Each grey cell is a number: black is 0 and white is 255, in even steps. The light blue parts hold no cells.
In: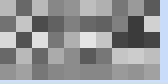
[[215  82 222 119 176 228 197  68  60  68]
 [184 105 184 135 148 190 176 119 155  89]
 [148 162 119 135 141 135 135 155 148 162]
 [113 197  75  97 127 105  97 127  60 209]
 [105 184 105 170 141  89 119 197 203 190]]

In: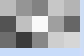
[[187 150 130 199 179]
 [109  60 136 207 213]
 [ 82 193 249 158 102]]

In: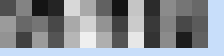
[[155 104 117  72 169 210 147  64 203  57 131  72  91]
 [147  64 155  84 182 239 175  84 231  51 139  28  97]
 [ 78 131  20  36 216 169  97  20 197  43 139 117 104]]

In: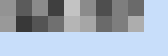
[[153  56  84 112 181 166 106 126 173]
 [147  91 139  63 195 139  78 126 106]]

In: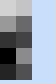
[[210 196]
 [153 105]
 [ 51  67]
 [ 36  80]
 [  0 139]]

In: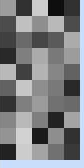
[[185  64 179 134  98]
 [156  49 204  14  49]
 [148 210  26 142  49]
 [134 185 127  34 164]
 [ 98 198 142 121  41]
 [ 76 192 142 185  76]
 [ 64 106  70  90 171]
 [ 49 127 156 113 106]
 [ 41 127 171 121 156]
 [ 34 204 164 113  57]]

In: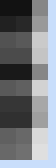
[[104 112 223]
 [ 96 104 217]
 [ 89  96 210]
 [ 82  89 202]
 [ 75  75 196]
 [ 54  54 167]
 [ 48  48 159]
 [ 33  40 153]
 [ 25  25 134]
 [ 18  18 134]]
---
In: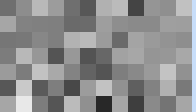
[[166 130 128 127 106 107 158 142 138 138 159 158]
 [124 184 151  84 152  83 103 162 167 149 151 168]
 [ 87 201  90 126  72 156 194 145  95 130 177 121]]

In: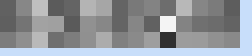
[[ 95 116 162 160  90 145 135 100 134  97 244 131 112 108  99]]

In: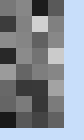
[[ 60 130 208 128]
 [ 40 139 115 203]
 [104  56  57 163]
 [ 25  88  68  97]]

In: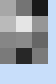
[[186 229 150]
 [122  39 122]]

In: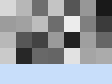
[[156 161 189 109 236 127  59]
 [202  39 104 101 226 165 171]]

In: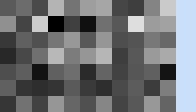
[[143  69 203   0  64  17 112  89 222 155 162]
 [ 40  72 112 184 124 150 182  62  88 153 170]
 [ 97  52  47  53  91  58  47  75  92  60 126]]

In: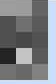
[[ 81 112  91]
 [ 36 195  90]]

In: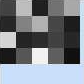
[[ 39 130 177  71  28]
 [ 24  87 241  94  17]]
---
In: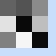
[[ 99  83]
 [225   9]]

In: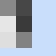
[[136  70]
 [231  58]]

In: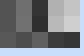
[[ 84 111]
 [ 84 114]]

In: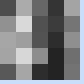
[[ 78 171]
 [144 217]]

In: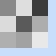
[[137 222]
 [220  90]]

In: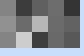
[[132  61]
 [146 106]]

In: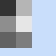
[[ 51 181]
 [142 230]]

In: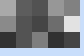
[[169  93]
 [138  83]]

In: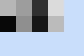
[[182 157]
 [  8 143]]
